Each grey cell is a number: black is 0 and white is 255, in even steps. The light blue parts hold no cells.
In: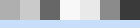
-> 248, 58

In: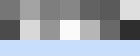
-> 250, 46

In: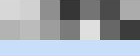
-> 223, 54

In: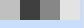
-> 227, 63

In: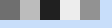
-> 237, 32

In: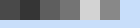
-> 211, 53

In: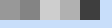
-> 206, 62

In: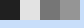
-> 227, 32
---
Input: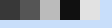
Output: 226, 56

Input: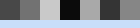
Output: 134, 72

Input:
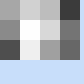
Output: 59, 78

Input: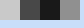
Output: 144, 201

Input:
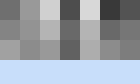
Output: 83, 161

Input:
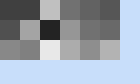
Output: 86, 136

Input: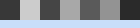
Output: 42, 56

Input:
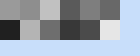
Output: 104, 32

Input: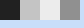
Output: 144, 33
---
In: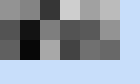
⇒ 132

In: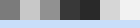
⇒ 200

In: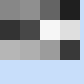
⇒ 143

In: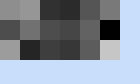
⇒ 150

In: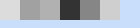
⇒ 161

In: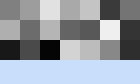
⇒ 157

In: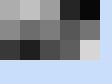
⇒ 192

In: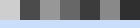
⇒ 75

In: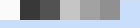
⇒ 56
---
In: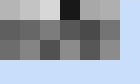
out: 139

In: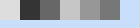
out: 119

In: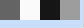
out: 157

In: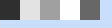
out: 103

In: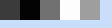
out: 158

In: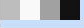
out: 18
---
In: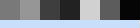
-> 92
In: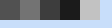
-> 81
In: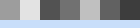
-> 113
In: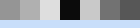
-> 149
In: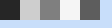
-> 127
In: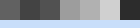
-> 97
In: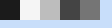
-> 117
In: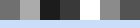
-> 112
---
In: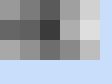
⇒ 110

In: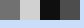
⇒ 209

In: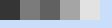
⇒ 97

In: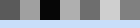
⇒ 110

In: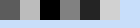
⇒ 129

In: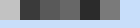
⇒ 103

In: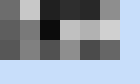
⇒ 142

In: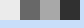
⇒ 104

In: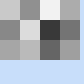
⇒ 186

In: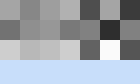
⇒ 98
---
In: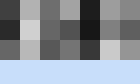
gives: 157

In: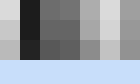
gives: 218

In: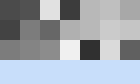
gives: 191

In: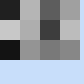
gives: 93

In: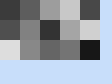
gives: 200

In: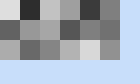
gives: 59

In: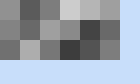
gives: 181

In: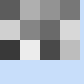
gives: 147

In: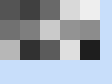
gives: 217
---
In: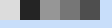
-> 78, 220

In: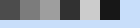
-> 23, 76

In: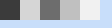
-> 241, 59

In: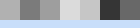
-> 104, 177

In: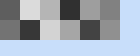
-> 129, 115

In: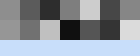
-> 134, 150

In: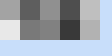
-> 191, 232

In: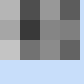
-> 92, 196
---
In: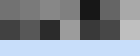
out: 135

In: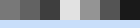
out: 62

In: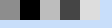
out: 189

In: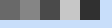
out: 74

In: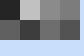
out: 139

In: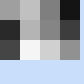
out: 127

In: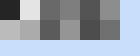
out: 105
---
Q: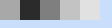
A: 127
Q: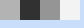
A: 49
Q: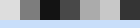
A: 171
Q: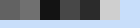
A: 71
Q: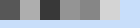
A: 148
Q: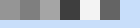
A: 62
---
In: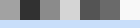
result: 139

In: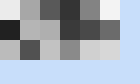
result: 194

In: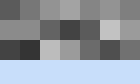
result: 188

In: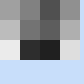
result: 32

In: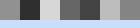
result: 215

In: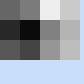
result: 150

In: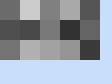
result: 162
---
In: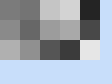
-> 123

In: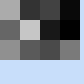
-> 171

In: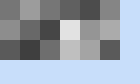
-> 118

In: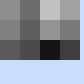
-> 142

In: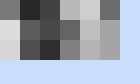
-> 121

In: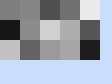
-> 126

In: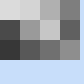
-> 219
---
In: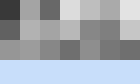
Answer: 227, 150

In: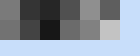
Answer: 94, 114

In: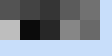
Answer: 113, 190

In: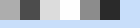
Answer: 42, 173

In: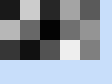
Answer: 90, 54

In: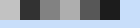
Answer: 28, 194

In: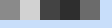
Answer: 107, 138

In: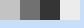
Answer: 236, 195

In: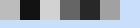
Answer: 161, 188
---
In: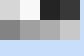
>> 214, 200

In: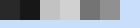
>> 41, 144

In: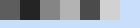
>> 93, 209

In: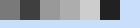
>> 121, 33

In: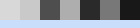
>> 216, 24

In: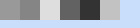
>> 153, 194
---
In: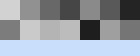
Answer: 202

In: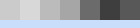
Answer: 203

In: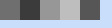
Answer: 151

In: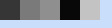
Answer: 143

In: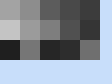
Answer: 163

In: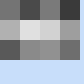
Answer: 210

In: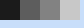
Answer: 130
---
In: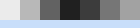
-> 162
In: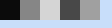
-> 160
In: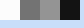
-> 19
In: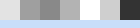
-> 51
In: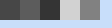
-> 129
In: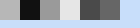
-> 102
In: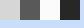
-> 39
